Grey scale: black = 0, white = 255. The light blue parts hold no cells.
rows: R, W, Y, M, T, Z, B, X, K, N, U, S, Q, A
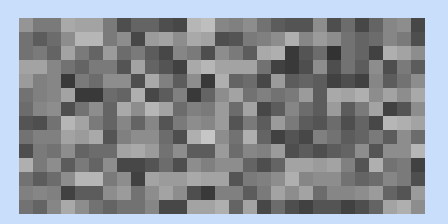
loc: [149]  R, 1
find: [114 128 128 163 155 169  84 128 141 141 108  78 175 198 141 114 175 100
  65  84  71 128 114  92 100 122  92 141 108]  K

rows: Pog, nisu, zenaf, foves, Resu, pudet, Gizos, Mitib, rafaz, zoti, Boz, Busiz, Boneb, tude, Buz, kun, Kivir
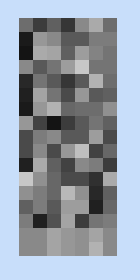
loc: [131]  zenaf, 6
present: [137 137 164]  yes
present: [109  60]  yes
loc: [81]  Buz, 3

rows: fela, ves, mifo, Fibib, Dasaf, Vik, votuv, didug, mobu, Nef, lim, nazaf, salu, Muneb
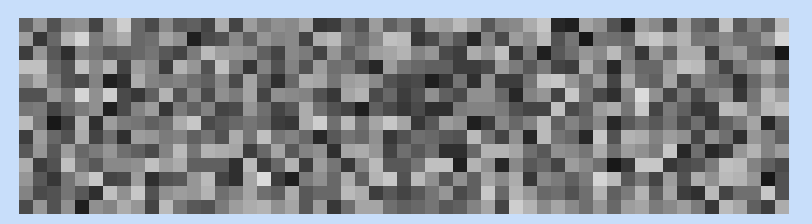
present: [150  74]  yes
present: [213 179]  no
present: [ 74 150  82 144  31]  yes
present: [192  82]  no
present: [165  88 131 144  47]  yes

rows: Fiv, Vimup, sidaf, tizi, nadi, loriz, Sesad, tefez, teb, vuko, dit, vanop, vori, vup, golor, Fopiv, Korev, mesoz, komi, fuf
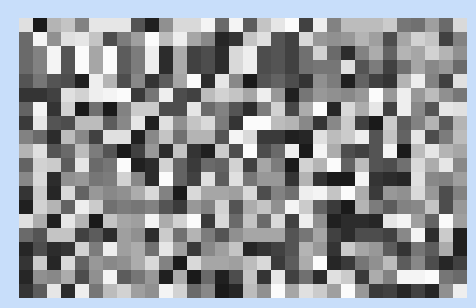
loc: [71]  Sesad, 20
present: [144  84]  no
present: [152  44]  yes
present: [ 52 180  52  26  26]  yes
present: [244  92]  yes

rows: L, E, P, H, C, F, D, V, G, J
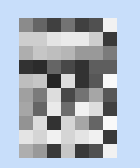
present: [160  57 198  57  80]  no
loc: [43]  H, 2
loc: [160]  F, 1

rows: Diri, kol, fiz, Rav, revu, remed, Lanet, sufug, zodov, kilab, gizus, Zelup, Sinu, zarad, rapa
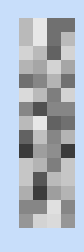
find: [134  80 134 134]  Lanet
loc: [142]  kilab, 3
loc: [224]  zarad, 3
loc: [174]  Sinu, 1
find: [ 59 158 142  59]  kilab
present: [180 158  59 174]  no

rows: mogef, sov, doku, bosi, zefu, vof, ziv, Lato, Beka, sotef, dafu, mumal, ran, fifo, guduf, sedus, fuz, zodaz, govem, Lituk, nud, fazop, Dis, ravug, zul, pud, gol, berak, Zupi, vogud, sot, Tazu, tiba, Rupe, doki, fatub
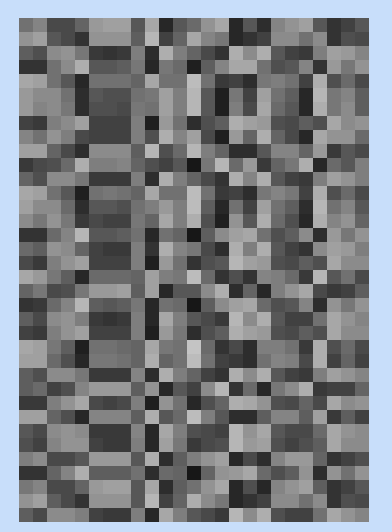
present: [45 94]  yes
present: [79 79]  yes
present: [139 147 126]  yes
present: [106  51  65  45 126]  no
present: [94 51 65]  yes

